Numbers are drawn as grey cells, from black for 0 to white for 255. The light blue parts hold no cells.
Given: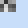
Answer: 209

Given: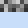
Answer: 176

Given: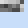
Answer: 60

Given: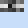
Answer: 231

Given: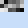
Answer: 142

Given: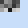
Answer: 94

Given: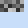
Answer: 160

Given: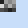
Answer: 107
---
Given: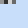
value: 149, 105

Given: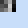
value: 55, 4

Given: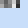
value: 142, 45

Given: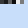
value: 55, 123

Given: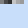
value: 126, 154

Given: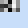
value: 161, 84

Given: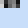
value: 183, 59
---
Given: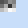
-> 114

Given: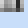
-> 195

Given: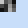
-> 73

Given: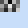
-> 163

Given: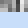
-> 151

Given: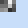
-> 114

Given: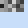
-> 32

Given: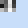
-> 23

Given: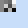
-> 134

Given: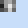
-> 33
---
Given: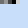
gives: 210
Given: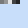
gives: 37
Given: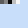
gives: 246
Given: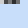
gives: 109
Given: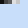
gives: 198
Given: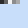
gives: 169
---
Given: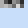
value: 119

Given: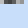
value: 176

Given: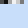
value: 201

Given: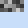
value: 54

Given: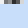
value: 87

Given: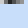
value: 124

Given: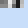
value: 26

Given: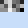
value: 101
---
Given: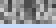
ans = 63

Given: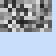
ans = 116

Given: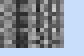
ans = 145

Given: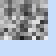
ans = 96

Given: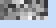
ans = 119

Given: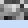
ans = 78
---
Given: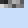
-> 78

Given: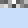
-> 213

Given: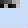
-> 9

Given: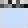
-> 104

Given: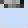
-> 120

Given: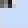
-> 156
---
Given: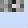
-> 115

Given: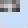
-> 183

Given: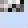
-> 6

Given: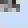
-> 173

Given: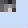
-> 205

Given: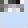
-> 244

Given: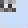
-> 126

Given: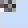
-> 92
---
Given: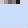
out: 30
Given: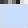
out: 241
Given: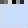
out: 44
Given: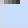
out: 58
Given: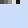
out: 22
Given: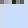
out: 96
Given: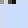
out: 19
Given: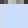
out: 53
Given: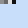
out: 17
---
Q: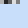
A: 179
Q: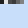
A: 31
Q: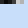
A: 37
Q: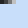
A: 36
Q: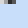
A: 216
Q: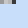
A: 154
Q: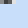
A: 141
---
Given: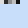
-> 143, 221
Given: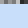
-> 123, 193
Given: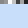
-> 193, 252
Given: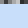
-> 169, 196
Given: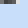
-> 78, 226
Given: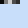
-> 207, 207
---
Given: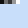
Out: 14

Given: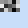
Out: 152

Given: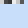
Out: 210

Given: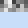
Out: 77

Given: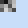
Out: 59

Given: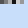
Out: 83

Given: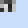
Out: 126
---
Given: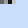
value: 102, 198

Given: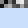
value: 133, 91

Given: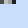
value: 76, 32

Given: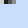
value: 207, 140

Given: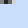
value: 130, 212

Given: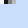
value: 245, 185

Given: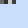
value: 105, 63

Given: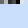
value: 105, 227
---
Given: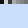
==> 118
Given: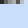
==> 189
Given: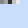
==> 236
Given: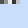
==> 193
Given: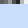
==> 242
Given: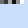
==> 251
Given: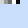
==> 9
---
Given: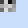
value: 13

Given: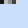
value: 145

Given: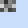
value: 134

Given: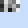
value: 154

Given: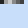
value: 204

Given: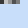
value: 152

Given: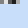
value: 88
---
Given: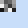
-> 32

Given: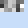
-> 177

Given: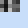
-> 79

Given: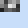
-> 60

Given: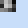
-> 37

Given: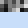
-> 58

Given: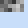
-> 138

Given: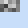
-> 129
